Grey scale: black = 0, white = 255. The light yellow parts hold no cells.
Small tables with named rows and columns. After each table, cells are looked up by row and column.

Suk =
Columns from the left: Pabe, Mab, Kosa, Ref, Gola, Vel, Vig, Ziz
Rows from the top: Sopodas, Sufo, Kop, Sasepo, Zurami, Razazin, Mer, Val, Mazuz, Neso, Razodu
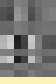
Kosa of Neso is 119
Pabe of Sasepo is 105
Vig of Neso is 116
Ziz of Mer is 80
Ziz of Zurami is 116
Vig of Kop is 121
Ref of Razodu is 103
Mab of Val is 125
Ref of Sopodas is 123
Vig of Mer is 85
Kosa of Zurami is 125
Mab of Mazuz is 202
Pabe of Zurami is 104
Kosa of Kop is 152
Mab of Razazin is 200
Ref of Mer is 64

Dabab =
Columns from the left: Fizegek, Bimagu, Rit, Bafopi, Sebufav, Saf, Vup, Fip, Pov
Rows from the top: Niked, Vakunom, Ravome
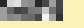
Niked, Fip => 157
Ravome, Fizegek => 158
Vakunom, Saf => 124
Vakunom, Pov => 67
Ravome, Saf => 72
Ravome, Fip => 162
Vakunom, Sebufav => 120
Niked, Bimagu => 214
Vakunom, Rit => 65
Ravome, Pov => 51
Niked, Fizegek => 39
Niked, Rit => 225
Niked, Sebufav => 139
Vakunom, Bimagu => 103
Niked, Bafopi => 148
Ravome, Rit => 140
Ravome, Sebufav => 105
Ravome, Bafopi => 109
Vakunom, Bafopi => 74
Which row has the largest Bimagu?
Niked

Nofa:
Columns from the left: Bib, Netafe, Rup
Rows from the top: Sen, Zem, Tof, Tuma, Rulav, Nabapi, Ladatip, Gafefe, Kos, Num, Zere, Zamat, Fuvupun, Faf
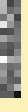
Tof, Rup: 70
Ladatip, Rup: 107
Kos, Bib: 250
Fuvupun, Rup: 179
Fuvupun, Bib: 81
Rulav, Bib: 76
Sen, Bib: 185
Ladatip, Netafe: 87
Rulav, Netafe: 81
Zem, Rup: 126
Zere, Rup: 141
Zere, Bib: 156
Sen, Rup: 107
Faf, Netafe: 92
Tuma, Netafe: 149
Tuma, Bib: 231
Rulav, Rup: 118

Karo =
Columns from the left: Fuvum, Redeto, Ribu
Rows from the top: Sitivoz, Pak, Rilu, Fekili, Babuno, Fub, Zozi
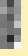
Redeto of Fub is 39
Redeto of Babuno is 113
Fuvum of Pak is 164
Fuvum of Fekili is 117
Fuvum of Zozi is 122
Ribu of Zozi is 244
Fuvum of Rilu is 120
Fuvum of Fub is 120
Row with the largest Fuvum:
Pak

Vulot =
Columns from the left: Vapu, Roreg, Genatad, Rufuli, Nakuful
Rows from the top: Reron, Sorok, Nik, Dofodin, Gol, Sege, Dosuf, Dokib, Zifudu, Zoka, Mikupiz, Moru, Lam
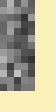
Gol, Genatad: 80
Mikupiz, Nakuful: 73
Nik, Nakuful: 152
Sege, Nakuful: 156
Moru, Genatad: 65
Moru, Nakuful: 127
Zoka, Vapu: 144
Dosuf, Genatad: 76

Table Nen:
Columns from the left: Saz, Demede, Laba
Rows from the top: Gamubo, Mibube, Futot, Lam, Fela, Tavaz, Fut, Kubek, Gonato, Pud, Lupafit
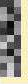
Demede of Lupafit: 208
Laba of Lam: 144
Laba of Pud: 100
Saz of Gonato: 164
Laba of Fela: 152
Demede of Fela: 30
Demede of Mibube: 42
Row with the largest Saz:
Fut

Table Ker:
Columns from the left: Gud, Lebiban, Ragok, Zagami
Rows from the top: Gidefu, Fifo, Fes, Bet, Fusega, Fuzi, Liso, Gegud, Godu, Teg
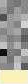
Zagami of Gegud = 195
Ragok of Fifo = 158
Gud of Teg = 138
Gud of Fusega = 134
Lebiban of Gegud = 126
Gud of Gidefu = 171

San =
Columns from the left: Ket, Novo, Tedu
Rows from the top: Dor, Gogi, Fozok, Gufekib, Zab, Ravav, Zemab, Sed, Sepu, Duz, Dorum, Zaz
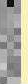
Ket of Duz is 199
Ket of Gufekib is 154
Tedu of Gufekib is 178
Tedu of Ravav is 162
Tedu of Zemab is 122
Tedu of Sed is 174
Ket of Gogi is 145
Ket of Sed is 175
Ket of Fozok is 148
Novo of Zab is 152
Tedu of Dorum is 125
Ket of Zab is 142
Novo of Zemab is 164
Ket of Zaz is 122
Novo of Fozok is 163

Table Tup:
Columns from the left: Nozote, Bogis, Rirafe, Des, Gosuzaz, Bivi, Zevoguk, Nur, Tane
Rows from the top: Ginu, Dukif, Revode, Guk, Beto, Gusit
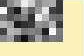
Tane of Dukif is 53
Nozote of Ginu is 73
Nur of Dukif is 65
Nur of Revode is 113
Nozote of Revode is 117
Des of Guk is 47
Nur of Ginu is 172
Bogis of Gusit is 161
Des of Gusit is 16
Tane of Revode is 106
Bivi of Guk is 147
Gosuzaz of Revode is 50
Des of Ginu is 238

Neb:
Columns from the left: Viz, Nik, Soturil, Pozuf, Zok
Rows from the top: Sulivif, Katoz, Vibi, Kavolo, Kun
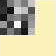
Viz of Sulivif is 39
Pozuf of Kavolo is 42
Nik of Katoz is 19
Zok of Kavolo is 154
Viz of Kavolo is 154
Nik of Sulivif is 122
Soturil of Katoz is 212
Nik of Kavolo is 54
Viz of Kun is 55
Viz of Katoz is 51
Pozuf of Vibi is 93
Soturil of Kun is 75
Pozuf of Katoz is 194
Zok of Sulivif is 196
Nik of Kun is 124
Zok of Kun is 186
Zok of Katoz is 82
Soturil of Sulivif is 167
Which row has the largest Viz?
Kavolo

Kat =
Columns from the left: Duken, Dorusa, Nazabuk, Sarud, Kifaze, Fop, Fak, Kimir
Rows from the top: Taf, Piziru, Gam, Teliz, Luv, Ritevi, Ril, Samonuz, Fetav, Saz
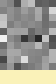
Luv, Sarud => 162
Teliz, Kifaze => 140
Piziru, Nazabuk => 131
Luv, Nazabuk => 160
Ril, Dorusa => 156
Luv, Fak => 117
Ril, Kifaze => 146
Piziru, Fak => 117
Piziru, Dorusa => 145
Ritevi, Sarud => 55
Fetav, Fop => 129
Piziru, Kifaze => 138

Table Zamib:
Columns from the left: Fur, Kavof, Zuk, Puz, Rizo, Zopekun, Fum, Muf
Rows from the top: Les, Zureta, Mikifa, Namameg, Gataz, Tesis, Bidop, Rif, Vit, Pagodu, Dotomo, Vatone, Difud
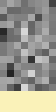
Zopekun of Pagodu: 126
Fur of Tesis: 68
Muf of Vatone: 98
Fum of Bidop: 177
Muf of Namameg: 122
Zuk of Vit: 109
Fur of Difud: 160
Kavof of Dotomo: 36
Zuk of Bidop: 167
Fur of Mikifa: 90
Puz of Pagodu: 131
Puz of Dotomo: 156
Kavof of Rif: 139
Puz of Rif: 194
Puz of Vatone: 120
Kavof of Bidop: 139
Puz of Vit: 156
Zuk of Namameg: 109
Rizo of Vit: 52

